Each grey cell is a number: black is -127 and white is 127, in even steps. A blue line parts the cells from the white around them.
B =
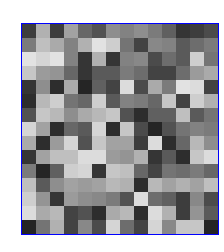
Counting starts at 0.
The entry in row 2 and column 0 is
98
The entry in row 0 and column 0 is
-66
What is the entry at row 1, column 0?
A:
-4
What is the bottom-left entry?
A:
-90
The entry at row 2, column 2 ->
98
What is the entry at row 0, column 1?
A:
49
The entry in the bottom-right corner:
-90
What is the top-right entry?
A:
-52
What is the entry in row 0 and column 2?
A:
-66
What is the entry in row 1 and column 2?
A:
42
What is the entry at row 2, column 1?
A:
85

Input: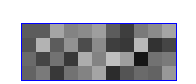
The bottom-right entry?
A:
24
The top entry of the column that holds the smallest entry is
-5
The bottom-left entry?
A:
-28
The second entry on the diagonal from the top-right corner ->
-77
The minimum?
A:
-105
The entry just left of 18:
-35
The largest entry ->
63
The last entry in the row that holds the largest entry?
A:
-5
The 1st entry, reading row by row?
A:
-35
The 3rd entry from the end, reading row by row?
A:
-21
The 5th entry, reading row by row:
11
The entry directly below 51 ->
-58
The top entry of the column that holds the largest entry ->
-35

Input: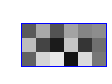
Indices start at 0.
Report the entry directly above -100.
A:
-44
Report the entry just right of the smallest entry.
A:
91
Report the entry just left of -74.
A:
69
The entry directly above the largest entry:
-100
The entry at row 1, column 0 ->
61
